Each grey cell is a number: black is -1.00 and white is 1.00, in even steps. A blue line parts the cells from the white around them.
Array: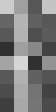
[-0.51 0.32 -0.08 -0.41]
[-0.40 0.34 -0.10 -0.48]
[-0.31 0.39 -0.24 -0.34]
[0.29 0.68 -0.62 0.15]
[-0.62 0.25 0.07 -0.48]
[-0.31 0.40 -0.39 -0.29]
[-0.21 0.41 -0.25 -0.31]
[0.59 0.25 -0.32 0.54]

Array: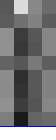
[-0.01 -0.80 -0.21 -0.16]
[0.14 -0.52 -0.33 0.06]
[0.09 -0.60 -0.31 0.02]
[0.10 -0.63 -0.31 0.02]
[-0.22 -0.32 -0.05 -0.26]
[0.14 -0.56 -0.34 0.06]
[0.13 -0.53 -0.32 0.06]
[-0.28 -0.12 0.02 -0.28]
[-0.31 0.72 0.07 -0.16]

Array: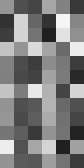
[0.15 -0.29 -0.32 0.24 -0.10 -0.54]
[0.86 -0.36 0.30 0.66 -0.75 0.26]
[-0.08 -0.26 -0.55 0.15 -0.10 -0.73]
[0.18 -0.42 -0.27 0.34 -0.11 -0.46]
[0.15 -0.38 -0.31 0.41 -0.18 -0.37]
[0.54 -0.03 0.83 0.40 -0.47 0.66]
[0.00 -0.43 -0.48 0.28 -0.04 -0.68]
[0.01 -0.40 -0.53 0.10 -0.06 -0.53]
[0.53 0.16 0.71 0.29 -0.17 0.86]
[-0.52 0.66 -0.09 -0.75 0.77 0.13]
[-0.61 0.67 -0.20 -0.61 0.92 0.04]
[0.17 -0.38 -0.46 0.31 0.02 -0.56]

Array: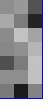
[-0.05 -0.79 0.03]
[0.11 0.11 0.51]
[-0.38 -0.03 0.52]
[0.07 0.13 0.42]
[0.09 0.52 0.28]
[0.32 -0.03 -0.72]
[0.11 0.20 -0.36]

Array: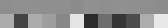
[0.35 -0.47 0.35 0.24 0.06 0.79 -0.66 -0.14 -0.58 -0.40 0.36 0.82]
[0.11 0.13 0.12 0.12 0.12 0.10 0.13 0.11 0.13 0.12 0.11 0.10]

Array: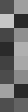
[-0.39 -0.22]
[0.27 -0.68]
[-0.40 0.08]
[-0.49 0.32]
[-0.67 0.38]
[-0.45 0.12]
[0.56 -0.68]
[-0.37 0.25]
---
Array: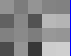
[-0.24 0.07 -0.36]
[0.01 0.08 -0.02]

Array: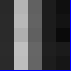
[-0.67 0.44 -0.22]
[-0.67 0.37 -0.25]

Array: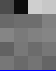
[-0.18 -0.14 -0.14]
[0.04 -0.04 0.01]

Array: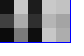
[-0.50 0.34 -0.63]
[-0.91 -0.04 -0.89]

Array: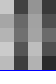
[0.30 -0.18 0.27]
[0.41 -0.12 0.29]

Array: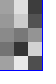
[0.19 0.60 -0.36]
[0.08 -0.06 0.16]

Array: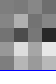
[0.04 0.38 -0.10]
[-0.10 -0.40 -0.07]
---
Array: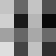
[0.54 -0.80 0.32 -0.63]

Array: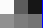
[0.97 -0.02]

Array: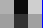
[0.38 -0.60]

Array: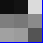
[-0.89 -0.06 -0.34]

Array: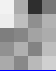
[0.90 0.49 0.28 0.48]

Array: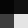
[-0.96 0.79]

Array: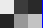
[0.84 0.19]
